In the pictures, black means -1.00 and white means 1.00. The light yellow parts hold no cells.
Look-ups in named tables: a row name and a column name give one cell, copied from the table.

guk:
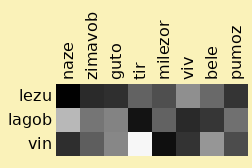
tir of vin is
0.94
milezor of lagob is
-0.23
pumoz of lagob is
-0.12
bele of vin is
0.18
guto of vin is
0.06
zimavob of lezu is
-0.67
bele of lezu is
-0.18
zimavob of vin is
-0.26
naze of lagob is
0.44
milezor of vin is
-0.88
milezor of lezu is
-0.38
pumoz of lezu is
-0.59
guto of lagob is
0.03
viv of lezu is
0.12
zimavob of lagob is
-0.08
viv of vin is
-0.60
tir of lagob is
-0.85

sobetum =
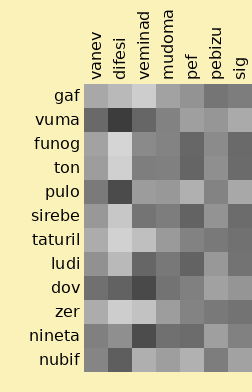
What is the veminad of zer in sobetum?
0.52
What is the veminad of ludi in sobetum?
-0.20
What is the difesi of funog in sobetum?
0.67
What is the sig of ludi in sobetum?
-0.10
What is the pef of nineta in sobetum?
-0.15
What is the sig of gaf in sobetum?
-0.02
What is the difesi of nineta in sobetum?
0.12
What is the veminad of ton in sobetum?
-0.01
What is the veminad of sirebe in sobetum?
-0.09
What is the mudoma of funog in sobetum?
0.03
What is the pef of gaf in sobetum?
0.15

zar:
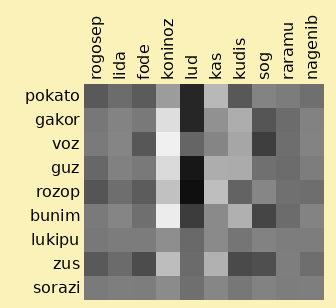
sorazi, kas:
0.05
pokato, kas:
0.44
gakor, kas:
0.14
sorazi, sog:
0.02
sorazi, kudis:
-0.07
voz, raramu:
-0.14
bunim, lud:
-0.53
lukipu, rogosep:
-0.06
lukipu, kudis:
-0.08
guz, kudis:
0.34
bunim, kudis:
0.38
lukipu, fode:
-0.03
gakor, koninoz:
0.74

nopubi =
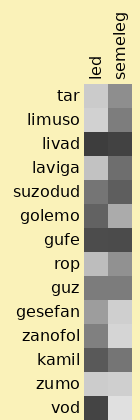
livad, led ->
-0.52
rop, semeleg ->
0.14
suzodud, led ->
-0.08
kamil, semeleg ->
-0.08
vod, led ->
-0.47
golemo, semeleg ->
0.34
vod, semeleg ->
0.76
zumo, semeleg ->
0.62
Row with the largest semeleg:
vod

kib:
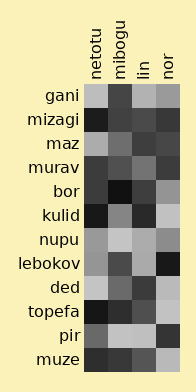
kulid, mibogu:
0.04
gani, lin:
0.40
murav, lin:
-0.10
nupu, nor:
0.10
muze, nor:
0.45
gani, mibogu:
-0.46
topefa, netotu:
-0.83
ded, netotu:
0.54
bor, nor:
0.16
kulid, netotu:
-0.81
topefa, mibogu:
-0.64
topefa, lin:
-0.38
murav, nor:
-0.53
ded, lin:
-0.54
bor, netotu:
-0.53
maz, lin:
-0.51
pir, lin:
0.50
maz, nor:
-0.44

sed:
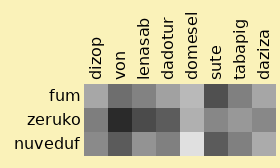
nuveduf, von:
-0.29
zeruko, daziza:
0.07
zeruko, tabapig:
0.19
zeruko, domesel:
0.38
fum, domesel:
0.45
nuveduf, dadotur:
0.00
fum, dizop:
0.31
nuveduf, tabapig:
0.00
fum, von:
-0.14
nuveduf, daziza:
0.34
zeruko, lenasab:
-0.41

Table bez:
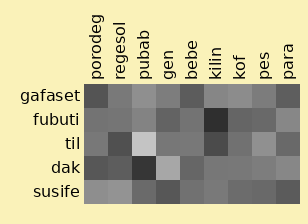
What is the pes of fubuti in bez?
-0.18
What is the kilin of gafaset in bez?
0.05
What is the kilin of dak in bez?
-0.07
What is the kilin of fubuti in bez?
-0.63
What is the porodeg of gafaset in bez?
-0.34
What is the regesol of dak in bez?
-0.27
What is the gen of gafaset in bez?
-0.02
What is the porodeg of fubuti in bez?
-0.10
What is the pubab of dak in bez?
-0.58
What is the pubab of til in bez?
0.54
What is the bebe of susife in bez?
-0.11
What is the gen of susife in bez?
-0.32

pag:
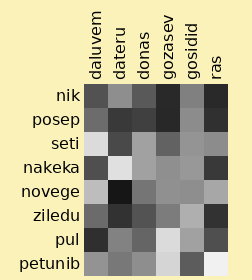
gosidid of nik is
0.00
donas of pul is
-0.21
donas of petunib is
0.11
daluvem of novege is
0.48
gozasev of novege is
0.13
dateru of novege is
-0.83
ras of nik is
-0.68
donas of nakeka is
0.26
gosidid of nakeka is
0.19

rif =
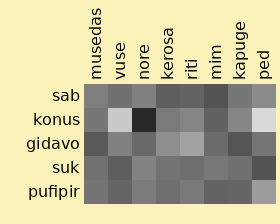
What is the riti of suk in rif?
-0.14
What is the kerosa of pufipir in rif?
-0.14
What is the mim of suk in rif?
-0.06
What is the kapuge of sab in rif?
-0.07
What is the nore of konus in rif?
-0.68
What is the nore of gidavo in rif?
-0.18
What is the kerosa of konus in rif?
-0.04
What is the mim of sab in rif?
-0.35
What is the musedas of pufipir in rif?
-0.09
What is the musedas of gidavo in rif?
-0.30
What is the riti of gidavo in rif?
0.27
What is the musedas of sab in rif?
-0.01
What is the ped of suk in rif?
-0.35
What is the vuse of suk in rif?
-0.26
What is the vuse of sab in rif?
-0.12
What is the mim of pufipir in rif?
-0.22
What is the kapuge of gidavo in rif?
-0.33
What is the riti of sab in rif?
-0.22
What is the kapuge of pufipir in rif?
-0.21

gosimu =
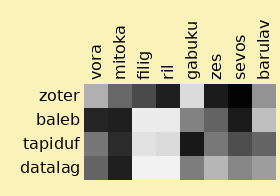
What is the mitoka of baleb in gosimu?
-0.76
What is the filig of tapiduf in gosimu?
0.77
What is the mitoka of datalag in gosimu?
-0.76
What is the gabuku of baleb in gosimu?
0.02
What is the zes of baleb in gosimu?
-0.22
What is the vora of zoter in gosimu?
0.38
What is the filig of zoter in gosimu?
-0.42
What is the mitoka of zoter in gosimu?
-0.19

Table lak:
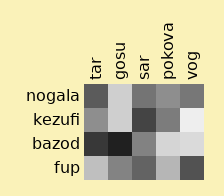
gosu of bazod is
-0.75
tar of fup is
0.50
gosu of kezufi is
0.62
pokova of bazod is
0.67
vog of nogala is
-0.07
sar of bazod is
0.02
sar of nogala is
-0.09
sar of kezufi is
-0.47
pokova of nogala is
0.11
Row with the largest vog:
kezufi

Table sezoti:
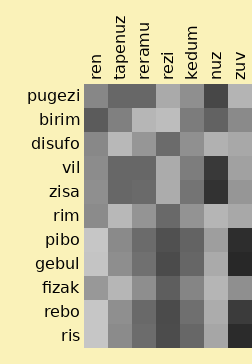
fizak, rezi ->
-0.26
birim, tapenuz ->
0.00
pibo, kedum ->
-0.22
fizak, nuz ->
0.42
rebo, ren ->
0.55
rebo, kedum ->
-0.13
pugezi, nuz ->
-0.44
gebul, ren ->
0.54
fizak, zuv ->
0.12

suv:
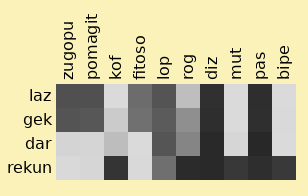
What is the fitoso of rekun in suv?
0.70
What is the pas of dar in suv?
-0.69
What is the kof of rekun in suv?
-0.59
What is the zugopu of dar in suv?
0.66
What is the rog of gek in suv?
0.12
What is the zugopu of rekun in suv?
0.70
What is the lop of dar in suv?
-0.33
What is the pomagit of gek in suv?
-0.32
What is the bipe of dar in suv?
0.71
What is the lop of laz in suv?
-0.34
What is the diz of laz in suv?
-0.62
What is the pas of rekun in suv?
-0.64
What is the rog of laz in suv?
0.49
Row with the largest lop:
rekun

